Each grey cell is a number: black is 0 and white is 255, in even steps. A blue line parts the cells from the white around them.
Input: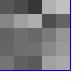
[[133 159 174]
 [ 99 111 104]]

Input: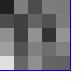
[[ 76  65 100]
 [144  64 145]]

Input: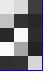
[[193  50  40]
 [ 40 247  45]]

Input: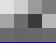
[[165 109  58]
 [107 103 105]]

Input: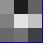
[[128 226 194]
 [105 115  64]]

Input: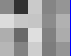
[[220 199 197]
 [174 105 223]]

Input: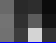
[[115  48  92]
 [113  60 212]]
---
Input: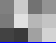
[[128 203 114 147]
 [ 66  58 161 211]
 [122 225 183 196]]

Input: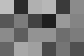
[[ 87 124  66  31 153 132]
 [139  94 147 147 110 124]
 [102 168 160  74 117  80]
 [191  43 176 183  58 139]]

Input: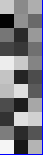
[[196  36  76]
 [125  42  84]
 [188 223  90]
 [  3 145 105]
 [ 68  56 112]
 [237 202 132]
 [118  42 153]
 [ 76  29 167]
 [202 138 174]
 [245  23 180]
 [ 50 223 209]]

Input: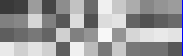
[[ 94 106 120 100 208 128 148 248 148 214 227 233 227]
 [ 57  63 156  69 141 194 106 240 200 172 135 148 156]
 [128 135 214 128  87 220  81 220 227 100  81  94 106]
 [233 208 227 208  94 240 187 120 200 120 114 114  87]]

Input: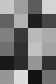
[[150 220  18 112]
 [ 98 178  31  70]
 [199 157  91 212]
 [ 24  43 150  49]
 [128  56 185 171]
 [112  49 193 164]]

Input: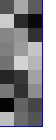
[[204  43  10]
 [134 149  49]
 [  3  99  69]
 [190 107  84]
 [ 84 168  91]
 [120  49 141]
 [ 37  55 161]
 [114 211 182]
 [127 155 197]]

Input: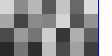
[[ 40 118  46 190  75 161  62]
 [ 75 153 118 205  54 175  97]
 [167  68 139 132 213  83 147]
 [213 139 183  90 197 104 220]]

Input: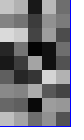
[[ 38 116   3  17 110]
 [103  95   9 157 151]
 [197 178  24 185 110]
 [ 95  38  53 212 178]
 [131 116  60 145 123]
 [218 205  68 157  76]
 [191 164 110 145  82]
 [ 24  60 164  17  82]
 [137 131 172  88  68]]

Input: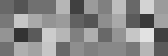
[[148  51  90 204 182 128 175 104 148 198 226  64]
 [104  84 112 112 182  64 155 128 190 104 211 155]
 [112 175 163 198 104 142 128 136 136 120 182  90]
 [120 198 169 148 155  97  84 142 169  90  57 163]]
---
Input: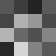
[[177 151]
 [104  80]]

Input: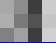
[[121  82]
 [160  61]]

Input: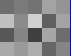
[[139 209]
 [133  63]]

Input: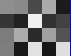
[[ 34 239]
 [172  42]]

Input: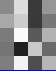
[[204  57]
 [250  89]]

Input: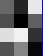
[[  1  96]
 [241  49]]

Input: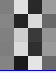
[[ 36 218]
 [206  58]]

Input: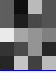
[[ 30  73]
 [166 148]]
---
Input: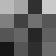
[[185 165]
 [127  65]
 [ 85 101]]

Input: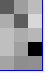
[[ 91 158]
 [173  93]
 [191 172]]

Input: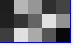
[[ 30 182]
 [ 32  53]
 [ 62 224]]

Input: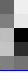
[[101 239]
 [127 231]
 [190   2]]

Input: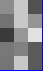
[[141 200]
 [114 200]
 [ 58 151]]

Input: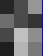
[[ 38  75]
 [110  74]
 [ 71 192]]

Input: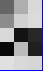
[[101 174]
 [140 209]
 [217  19]]
